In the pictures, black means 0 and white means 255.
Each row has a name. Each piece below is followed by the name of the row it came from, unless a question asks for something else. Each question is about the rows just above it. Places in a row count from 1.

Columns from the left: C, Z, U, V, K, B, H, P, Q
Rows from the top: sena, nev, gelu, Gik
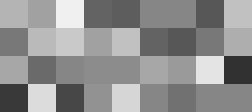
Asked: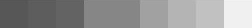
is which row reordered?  sena
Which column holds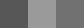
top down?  H
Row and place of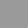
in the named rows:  gelu, 7
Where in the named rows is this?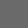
gelu, 2
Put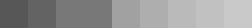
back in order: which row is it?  nev
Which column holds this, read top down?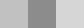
K
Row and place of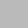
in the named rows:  nev, 2

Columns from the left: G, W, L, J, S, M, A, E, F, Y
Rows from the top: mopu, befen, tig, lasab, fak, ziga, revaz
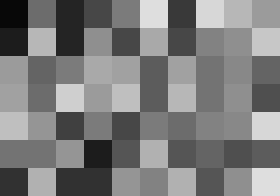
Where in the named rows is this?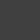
fak, 3
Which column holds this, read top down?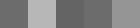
W
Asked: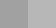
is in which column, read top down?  A

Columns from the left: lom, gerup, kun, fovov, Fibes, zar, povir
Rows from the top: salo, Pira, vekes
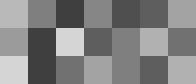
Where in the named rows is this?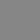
salo, 4
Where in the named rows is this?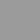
Pira, 1
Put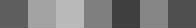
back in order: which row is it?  salo
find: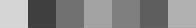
vekes
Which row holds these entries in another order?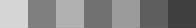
Pira
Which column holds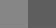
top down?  fovov
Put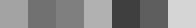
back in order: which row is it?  vekes

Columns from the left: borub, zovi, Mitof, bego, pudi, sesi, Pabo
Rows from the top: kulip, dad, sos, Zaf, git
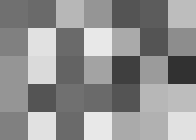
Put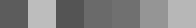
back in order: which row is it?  kulip
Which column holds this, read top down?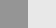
bego
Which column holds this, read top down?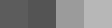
sesi

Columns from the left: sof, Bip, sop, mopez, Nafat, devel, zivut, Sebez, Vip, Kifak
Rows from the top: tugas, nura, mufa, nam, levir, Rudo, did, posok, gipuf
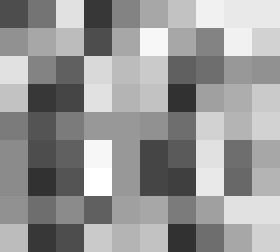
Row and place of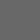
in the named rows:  did, 9
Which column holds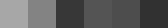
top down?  Bip
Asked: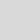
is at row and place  mufa, 4
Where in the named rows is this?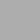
nam, 9
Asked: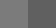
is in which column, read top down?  sop
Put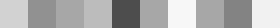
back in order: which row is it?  nura

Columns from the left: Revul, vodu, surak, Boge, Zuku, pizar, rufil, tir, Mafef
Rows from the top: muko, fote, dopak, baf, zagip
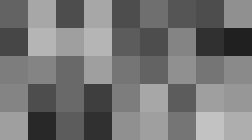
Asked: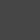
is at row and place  fote, 1
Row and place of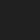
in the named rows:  fote, 9
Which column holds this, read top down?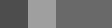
surak
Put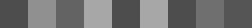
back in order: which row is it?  muko
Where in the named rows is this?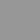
baf, 9
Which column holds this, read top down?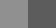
rufil
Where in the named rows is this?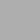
zagip, 9

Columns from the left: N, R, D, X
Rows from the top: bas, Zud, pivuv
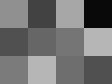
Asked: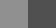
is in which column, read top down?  N
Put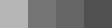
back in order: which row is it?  Zud
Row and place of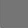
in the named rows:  Zud, 3

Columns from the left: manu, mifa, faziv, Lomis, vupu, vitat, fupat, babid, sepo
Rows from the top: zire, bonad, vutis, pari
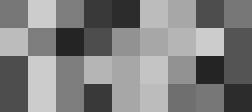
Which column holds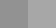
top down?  vupu
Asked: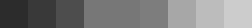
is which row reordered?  zire
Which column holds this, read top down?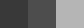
Lomis
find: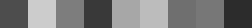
pari
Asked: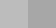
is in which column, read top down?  vitat
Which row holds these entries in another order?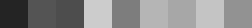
vutis
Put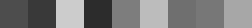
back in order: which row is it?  pari

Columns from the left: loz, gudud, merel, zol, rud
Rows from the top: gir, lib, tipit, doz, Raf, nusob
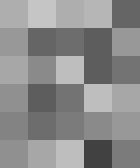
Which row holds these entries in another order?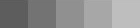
doz
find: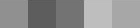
doz

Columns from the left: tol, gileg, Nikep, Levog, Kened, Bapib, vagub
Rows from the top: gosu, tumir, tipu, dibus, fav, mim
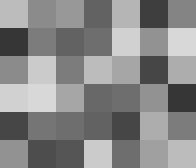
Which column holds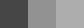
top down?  Bapib
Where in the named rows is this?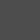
mim, 2
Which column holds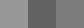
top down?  Nikep
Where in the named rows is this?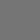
fav, 2
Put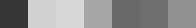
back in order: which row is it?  dibus
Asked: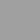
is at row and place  mim, 6

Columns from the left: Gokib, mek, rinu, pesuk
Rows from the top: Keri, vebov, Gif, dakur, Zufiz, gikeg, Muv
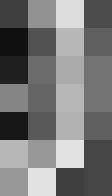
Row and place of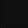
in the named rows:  vebov, 1
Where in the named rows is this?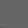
dakur, 2
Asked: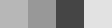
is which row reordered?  gikeg
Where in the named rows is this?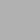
Zufiz, 3
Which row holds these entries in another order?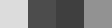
Keri

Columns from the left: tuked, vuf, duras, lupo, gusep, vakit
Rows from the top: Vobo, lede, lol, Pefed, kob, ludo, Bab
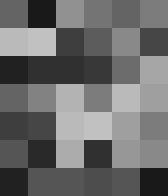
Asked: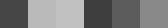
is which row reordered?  lede
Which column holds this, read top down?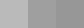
gusep
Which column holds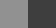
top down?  duras
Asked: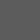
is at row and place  lede, 4
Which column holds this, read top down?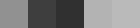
duras
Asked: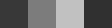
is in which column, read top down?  lupo

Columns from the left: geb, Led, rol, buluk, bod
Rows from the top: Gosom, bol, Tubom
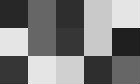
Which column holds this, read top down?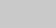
buluk
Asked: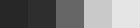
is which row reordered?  Gosom
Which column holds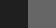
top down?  bod
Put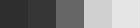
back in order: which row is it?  Tubom
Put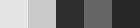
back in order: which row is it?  Gosom
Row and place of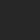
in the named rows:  Gosom, 1

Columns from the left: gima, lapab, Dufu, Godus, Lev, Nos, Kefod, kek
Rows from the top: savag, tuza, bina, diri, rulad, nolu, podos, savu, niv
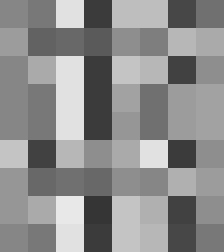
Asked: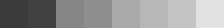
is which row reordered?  bina
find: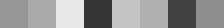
savu

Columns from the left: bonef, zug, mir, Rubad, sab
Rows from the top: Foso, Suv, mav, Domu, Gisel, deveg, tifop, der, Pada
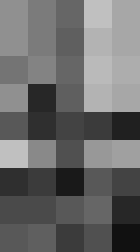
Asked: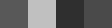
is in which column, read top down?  bonef
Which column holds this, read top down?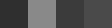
zug
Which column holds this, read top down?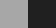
sab
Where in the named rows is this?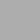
mav, 5
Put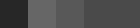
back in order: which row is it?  der
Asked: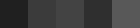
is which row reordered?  Gisel

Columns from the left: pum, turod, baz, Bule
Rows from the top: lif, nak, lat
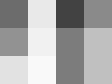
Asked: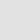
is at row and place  lat, 1
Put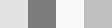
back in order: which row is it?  lat
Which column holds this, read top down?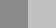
Bule
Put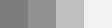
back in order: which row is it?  nak
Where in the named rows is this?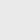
lif, 2
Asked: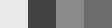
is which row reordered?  lif
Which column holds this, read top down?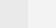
turod

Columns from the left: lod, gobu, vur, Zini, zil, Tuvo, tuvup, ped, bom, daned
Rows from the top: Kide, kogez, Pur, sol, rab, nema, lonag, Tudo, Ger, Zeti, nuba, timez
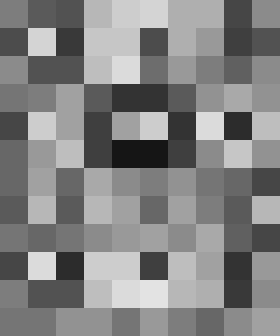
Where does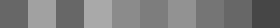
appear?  lonag
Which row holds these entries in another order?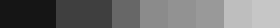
nema
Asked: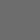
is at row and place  Pur, 6
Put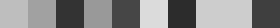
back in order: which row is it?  Zeti

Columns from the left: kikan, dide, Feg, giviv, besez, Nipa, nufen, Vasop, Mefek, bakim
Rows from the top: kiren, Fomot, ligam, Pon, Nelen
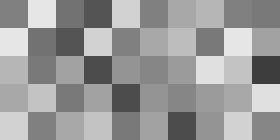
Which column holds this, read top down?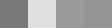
Vasop
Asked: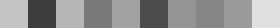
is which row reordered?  ligam
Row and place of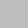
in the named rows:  Fomot, 7

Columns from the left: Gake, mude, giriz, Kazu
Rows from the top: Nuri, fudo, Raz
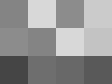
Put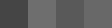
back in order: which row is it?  Raz
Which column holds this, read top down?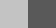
Kazu
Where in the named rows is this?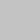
fudo, 4
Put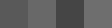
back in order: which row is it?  Raz
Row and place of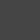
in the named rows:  Raz, 1
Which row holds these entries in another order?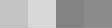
fudo
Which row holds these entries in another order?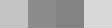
fudo

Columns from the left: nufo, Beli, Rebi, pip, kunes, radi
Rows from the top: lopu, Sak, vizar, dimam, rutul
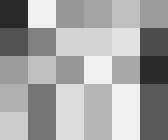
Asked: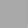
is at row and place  vizar, 5
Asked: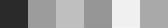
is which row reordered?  vizar
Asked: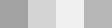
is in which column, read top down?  pip

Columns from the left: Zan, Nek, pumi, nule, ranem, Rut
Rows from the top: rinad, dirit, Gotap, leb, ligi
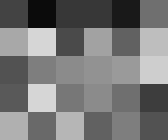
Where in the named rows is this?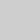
Gotap, 6
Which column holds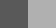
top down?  Zan

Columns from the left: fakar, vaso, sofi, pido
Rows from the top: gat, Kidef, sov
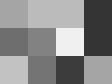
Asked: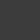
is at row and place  sov, 3
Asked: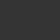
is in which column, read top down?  pido
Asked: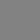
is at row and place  Kidef, 2
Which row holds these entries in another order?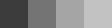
sov
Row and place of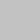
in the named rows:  sov, 1

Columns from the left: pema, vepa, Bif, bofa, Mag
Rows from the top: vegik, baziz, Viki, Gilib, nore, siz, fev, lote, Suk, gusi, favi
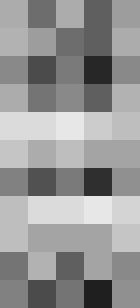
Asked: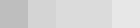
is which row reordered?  lote
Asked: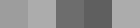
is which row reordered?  vegik
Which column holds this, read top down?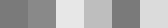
Bif
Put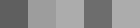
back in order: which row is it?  vegik
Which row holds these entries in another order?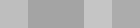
siz
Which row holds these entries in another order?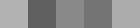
Gilib

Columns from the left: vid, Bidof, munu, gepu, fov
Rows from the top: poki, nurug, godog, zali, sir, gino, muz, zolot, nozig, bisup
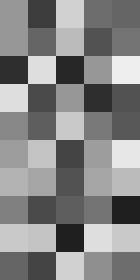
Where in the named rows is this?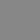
sir, 1
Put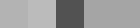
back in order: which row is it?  muz
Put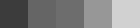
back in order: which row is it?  poki
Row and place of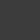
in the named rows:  poki, 2
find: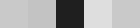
nozig
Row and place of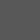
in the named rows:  sir, 5
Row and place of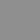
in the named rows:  bisup, 4

